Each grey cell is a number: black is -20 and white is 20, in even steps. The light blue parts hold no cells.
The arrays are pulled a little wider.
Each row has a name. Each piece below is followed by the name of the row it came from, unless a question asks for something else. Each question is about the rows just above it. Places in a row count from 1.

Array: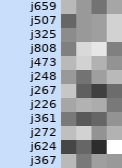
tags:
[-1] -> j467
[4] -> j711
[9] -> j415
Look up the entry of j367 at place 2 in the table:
j467
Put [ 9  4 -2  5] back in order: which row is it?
j248
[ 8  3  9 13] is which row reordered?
j473
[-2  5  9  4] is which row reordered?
j248
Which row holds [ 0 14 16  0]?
j808
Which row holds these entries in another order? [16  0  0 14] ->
j808
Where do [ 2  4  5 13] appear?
j325

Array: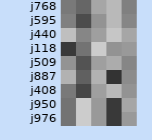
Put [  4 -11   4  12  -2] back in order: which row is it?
j976
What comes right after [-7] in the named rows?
[5]

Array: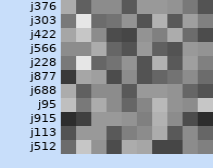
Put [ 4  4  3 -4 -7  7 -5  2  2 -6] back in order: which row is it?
j688
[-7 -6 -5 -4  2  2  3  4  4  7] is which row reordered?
j688
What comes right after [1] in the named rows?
[9]
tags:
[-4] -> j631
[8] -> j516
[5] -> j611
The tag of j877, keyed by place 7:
j631
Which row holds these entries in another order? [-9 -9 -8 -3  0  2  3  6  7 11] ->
j512
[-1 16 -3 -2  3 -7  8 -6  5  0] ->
j303

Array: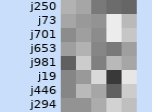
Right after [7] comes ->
[13]
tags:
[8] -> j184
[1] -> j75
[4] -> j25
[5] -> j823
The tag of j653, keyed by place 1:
j823
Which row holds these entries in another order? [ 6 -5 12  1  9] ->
j446
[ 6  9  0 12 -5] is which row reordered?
j981

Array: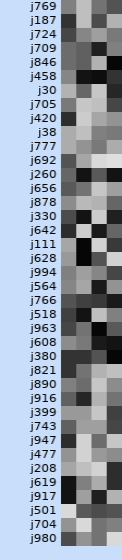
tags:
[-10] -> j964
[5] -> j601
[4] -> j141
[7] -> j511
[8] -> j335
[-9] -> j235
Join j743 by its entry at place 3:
j601
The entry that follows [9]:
[8]
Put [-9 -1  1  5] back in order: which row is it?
j724
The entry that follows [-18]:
[-12]

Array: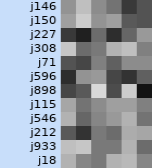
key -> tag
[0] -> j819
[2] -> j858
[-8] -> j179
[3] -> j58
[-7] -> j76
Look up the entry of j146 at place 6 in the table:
j76
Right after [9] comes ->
[1]
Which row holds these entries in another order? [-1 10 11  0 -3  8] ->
j308
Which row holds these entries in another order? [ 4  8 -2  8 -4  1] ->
j546
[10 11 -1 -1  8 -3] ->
j933
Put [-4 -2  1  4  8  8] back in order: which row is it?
j546

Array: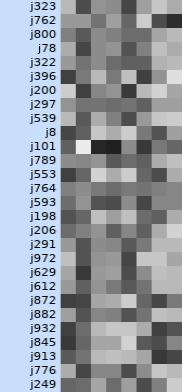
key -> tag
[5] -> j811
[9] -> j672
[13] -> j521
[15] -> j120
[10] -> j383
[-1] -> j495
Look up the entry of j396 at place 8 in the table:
j120
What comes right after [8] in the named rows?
[9]

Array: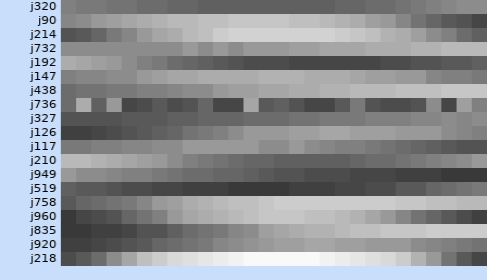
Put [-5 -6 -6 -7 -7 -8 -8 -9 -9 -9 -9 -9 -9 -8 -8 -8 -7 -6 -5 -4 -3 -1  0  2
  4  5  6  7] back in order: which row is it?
j192
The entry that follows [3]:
[4]

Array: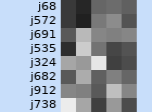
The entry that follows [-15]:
[-1]
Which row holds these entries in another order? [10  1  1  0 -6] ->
j912
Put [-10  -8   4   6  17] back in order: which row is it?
j738

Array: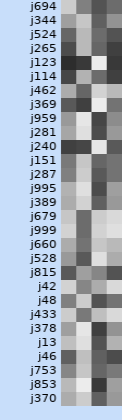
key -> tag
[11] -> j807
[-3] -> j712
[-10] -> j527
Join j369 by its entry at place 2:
j527
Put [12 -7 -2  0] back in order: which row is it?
j48

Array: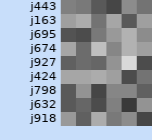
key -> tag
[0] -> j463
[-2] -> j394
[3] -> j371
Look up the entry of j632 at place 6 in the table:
j371
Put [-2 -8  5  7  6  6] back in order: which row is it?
j424
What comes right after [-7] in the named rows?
[-8]

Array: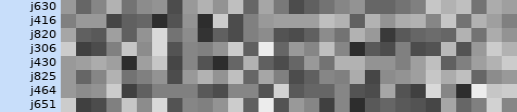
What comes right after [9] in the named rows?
[-7]
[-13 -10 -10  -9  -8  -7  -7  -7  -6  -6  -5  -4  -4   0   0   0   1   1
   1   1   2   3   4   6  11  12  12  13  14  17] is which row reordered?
j651
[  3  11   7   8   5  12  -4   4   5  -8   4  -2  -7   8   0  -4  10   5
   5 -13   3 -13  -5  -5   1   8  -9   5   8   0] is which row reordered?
j430
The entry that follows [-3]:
[-4]
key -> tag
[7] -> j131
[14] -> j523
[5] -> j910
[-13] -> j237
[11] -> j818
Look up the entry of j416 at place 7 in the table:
j237
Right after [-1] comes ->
[-8]
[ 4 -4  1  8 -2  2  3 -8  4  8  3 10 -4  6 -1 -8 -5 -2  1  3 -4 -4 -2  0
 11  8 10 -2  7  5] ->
j630

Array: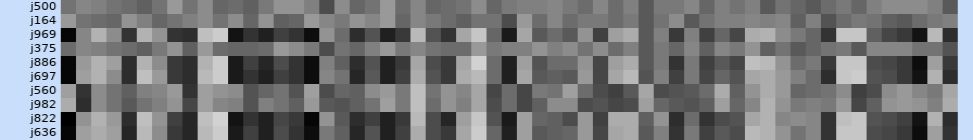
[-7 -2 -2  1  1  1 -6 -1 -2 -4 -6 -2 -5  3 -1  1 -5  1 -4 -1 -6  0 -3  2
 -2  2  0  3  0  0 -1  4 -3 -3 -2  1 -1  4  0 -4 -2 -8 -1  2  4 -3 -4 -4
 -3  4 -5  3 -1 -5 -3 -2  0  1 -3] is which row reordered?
j375
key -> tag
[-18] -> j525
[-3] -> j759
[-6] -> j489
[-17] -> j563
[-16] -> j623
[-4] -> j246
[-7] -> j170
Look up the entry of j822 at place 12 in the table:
j563
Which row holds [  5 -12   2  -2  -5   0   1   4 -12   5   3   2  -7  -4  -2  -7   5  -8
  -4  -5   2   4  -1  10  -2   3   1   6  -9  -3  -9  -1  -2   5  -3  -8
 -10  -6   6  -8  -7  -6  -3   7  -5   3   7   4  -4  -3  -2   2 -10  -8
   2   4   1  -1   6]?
j560

